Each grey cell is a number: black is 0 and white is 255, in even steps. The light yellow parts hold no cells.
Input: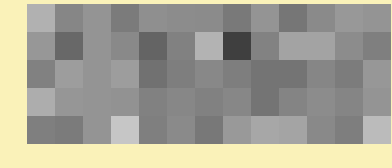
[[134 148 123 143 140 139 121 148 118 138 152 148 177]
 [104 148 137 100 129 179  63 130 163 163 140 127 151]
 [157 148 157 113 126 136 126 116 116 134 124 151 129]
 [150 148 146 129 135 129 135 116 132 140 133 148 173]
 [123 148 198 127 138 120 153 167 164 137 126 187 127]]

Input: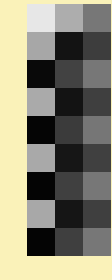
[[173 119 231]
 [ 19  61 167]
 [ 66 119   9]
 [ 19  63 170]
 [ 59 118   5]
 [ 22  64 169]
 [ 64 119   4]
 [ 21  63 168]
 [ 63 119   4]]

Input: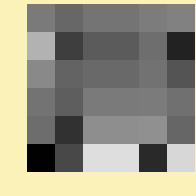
[[103 116 116 124 129 122]
 [ 62  91  91 110  34 178]
 [ 99 105 105 114  84 137]
 [ 94 122 122 123 112 115]
 [ 49 142 142 144 102 109]
 [ 72 222 222  41 215   1]]

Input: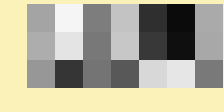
[[245 125 195  47  11 170 164]
 [228 120 199  56  15 168 173]
 [ 53 116  88 216 230 121 151]]

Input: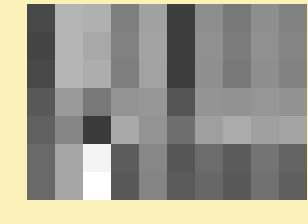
[[180 176 126 161  61 141 120 142 129  72]
 [181 168 129 163  60 144 124 144 132  68]
 [181 173 126 162  61 143 120 142 130  72]
 [154 120 147 151  84 148 146 150 146  88]
 [134  58 169 147 110 159 171 160 164  96]
 [165 244  92 135  86 108  91 116  99 105]
 [165 255  88 132  90 103  88 113  95 105]]

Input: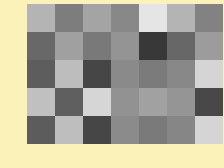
[[125 164 136 229 180 130 180]
 [160 121 148  56 103 156 104]
 [189  70 138 123 136 213  93]
 [ 95 214 146 161 149  72 192]
 [190  70 139 122 134 213  92]]

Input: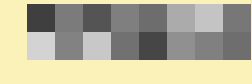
[[123  84 127 109 171 196 119  63]
 [130 200 113  70 144 128 110 211]]

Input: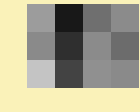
[[ 24 111 139 156]
 [ 47 139 108 138]
 [ 67 144 138 196]]

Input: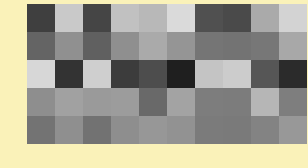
[[201  69 193 184 218  80  74 170 211  63]
 [144  96 143 170 149 117 115 119 168 100]
 [ 51 207  60  77  31 196 204  86  43 215]
 [161 154 156 105 163 125 124 182 126 142]
 [143 114 142 151 146 123 122 131 152 115]]
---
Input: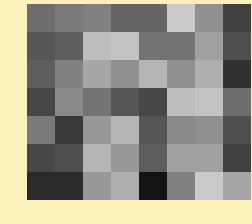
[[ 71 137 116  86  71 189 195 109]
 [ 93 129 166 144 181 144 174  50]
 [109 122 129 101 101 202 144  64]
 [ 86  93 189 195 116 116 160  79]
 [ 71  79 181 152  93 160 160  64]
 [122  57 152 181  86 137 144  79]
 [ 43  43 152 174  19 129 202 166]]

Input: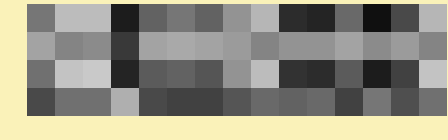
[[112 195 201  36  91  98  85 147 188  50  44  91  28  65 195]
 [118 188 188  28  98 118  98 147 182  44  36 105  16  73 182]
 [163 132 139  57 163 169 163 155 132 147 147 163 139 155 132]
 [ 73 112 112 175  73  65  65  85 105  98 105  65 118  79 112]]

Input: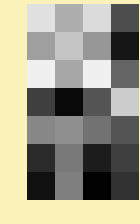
[[159 197 151  22]
 [225 174 219  77]
 [240 167 240 100]
 [135 143 114  84]
 [ 16 127   1  49]
 [ 43 121  28  63]
 [ 63   9  84 204]]

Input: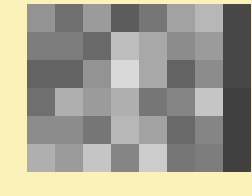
[[111 175 155 175 118 133 197  64]
 [175 155 197 133 204 118 125  64]
 [140 140 118 183 162 105 133  64]
 [125 125 105 189 168 140 155  71]
 [147 111 155  92 118 162 183  71]
 [ 99  99 147 217 168  99 140  71]]

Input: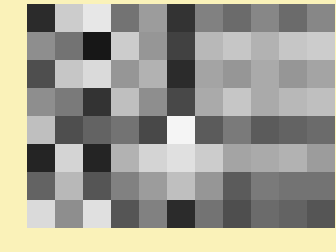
[[ 36 212  36 178 212 224 204 164 170 178 156]
 [ 43 204 231 115 156  51 129 107 135 107 135]
 [ 78 198 218 150 178  43 164 150 170 150 164]
 [ 99 184  85 129 156 191 150  91 122 115 115]
 [218 142 224  85 129  43 115  78 107  99  85]
 [142 122  51 191 142  72 170 198 170 184 191]
 [142 115  23 204 150  65 184 198 178 198 204]
 [191  78  99 115  72 245  91 122  91  99 107]]

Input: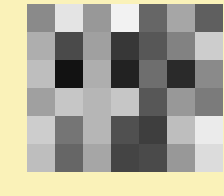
[[138 228 152 242 102 166  95]
 [160 198 182 198  87 152 123]
 [205 117 182  80  62 190 235]
 [190 102 166  68  74 152 220]
 [174  74 160  55  87 130 205]
 [190  18 174  34 110  42 138]]

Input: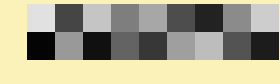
[[  4 153  16  99  55 159 189  83  28]
 [225  69 197 126 167  77  34 139 205]]

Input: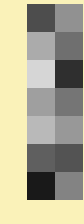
[[185 152]
 [ 77 145]
 [ 25 131]
 [159 117]
 [171 111]
 [ 95  83]
 [214  47]]
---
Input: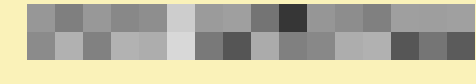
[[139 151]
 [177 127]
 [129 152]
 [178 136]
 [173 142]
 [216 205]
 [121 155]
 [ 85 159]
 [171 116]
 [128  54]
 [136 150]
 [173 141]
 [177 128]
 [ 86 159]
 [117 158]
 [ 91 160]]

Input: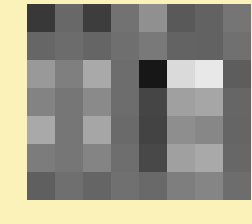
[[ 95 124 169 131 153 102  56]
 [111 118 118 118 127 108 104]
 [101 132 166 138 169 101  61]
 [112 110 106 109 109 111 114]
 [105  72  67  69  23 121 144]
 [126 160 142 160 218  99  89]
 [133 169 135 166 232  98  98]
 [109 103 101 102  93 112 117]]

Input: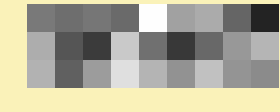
[[178 173 121]
 [ 96  85 110]
 [156  59 118]
 [223 201 106]
 [180 112 254]
 [146  56 161]
 [193 104 171]
 [148 152 101]
 [139 181  35]]

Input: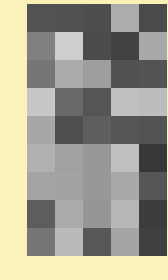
[[118  93 164 176 167 199 118 128  83]
 [186 170 163 161  79 105 171 206  81]
 [ 87 150 152 151  94  85 158  75  78]
 [165 183 168 192  86 192  81  66 172]
 [ 64  60  86  56  83 188  84 169  75]]

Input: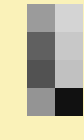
[[148  82  96 155]
 [ 17 193 200 212]]

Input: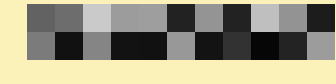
[[123  98]
 [ 17 109]
 [133 202]
 [ 18 156]
 [ 17 158]
 [152  34]
 [ 19 148]
 [ 50  34]
 [  6 191]
 [ 35 147]
 [156  28]]

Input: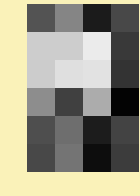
[[ 72  78 141 204 205  83]
 [116 110  64 223 205 133]
 [ 13  28 172 226 235  27]
 [ 60  67   3  51  57  72]]
